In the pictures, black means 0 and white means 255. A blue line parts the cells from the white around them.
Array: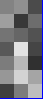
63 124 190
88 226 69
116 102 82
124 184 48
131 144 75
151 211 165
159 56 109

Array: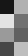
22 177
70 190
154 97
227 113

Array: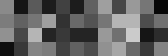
14 57 132 124 65 97 77 145 167 105 57 132
124 97 118 159 50 105 83 118 181 181 77 112
138 21 90 28 65 28 97 159 71 153 118 7
145 71 181 36 57 36 36 153 112 203 21 44

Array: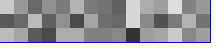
89 104 187 97 144 74 166 110 104 215 136 82 122 179 116
187 166 89 74 172 172 129 129 136 51 158 166 202 136 158
202 152 104 144 122 179 122 116 97 215 172 158 221 129 152

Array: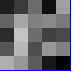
30 59 108 15 159
43 195 108 65 73
86 183 79 151 129
100 167 129 137 121
175 151 92 23 2

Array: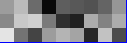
136 200 208 122 47 32 172 130 172
156 187 107 9 94 88 82 100 150
228 115 68 156 180 164 39 194 76

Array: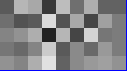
90 182 168 56 189 111 174 98 98
111 82 90 218 82 168 69 160 124
118 105 132 203 90 138 105 153 124
132 146 174 34 182 69 211 118 124
146 132 174 225 98 138 153 160 146
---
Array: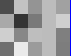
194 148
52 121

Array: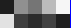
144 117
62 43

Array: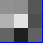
142 86
226 78

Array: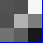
78 246
178 125

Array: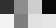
141 206
127 225

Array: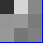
213 136
152 123
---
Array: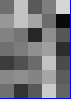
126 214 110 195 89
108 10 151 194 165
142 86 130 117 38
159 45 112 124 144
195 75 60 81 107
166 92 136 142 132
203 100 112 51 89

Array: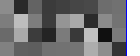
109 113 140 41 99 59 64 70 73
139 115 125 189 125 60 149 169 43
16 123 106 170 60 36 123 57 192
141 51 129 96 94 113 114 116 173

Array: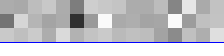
170 194 172 169 189 200 172 125 206 200 196 172 172 188 133 230
192 195 115 214 181 164 171 48 154 250 170 174 164 166 250 156
174 223 201 191 203 173 218 178 195 202 186 192 189 163 139 192

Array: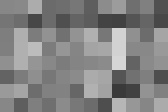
128 80 135 137 172 107 110 119 94 140 156 111
101 72 117 109 71 107 79 100 92 67 65 84
108 165 126 175 124 146 113 147 176 119 210 144
136 153 127 176 188 124 150 133 164 167 210 136
138 146 144 176 149 136 124 132 135 139 214 99
127 78 99 124 143 119 133 139 171 166 85 113
147 128 154 165 109 129 130 102 177 162 58 65
134 171 135 94 127 111 139 120 108 78 182 151

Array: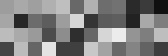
59 16 157 169 159 176 191 104 177 109 114 42
169 125 166 39 108 93 157 214 53 91 94 34
126 190 188 170 154 76 141 46 103 214 236 148
99 61 68 188 101 227 63 64 200 163 104 132

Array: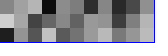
73 144 134 161 181 12 140 125 45 134 41
127 181 206 166 67 102 136 98 153 147 61
150 187 30 148 85 193 90 115 154 185 121

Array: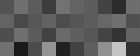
44 110 83 111 92 60 114 99 92 67
112 80 99 73 87 98 77 85 92 103
51 100 78 111 91 66 106 95 86 68
196 49 113 26 76 148 33 66 94 144

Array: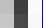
63 250 191
73 248 199
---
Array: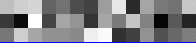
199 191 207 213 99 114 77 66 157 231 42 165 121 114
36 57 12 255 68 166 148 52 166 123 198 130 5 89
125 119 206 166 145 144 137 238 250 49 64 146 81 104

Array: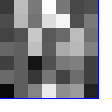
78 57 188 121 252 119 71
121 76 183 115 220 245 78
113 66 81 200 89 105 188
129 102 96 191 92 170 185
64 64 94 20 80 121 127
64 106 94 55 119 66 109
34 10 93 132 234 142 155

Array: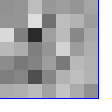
165 146 149 189 152 158 149
157 148 149 222 113 189 179
169 218 127 42 159 187 136
174 185 173 127 149 210 156
178 140 120 131 158 121 185
179 126 133 79 134 178 191
144 171 175 187 162 196 171

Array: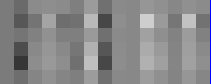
139 123 106 139 142 139 127 155 112 138 136 150 144 135 144
114 123 87 116 164 110 113 185 71 142 136 206 154 118 194
129 123 117 129 145 127 127 154 112 138 136 161 143 130 156
138 123 77 137 150 137 118 177 86 140 136 171 154 132 159
143 123 54 141 153 142 112 191 71 141 136 177 160 133 161
134 123 110 133 144 133 127 156 111 137 136 156 144 132 150

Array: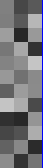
89 128 71
183 126 89
153 158 39
50 119 168
197 131 142
138 152 113
139 96 156
74 196 172
149 48 40
173 70 82
43 98 136
116 140 51

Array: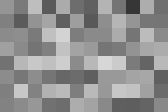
111 149 122 190 90 171 109 96 180 116 54 173
117 128 91 147 165 95 158 88 142 181 149 118
138 139 142 122 192 211 125 138 138 172 117 188
172 160 138 116 128 194 163 154 117 122 147 167
185 114 183 200 192 206 139 184 215 203 123 100
96 140 119 141 117 103 108 95 153 153 164 167
107 127 199 130 178 186 126 185 152 199 194 161
137 130 139 151 113 109 173 163 137 95 94 100
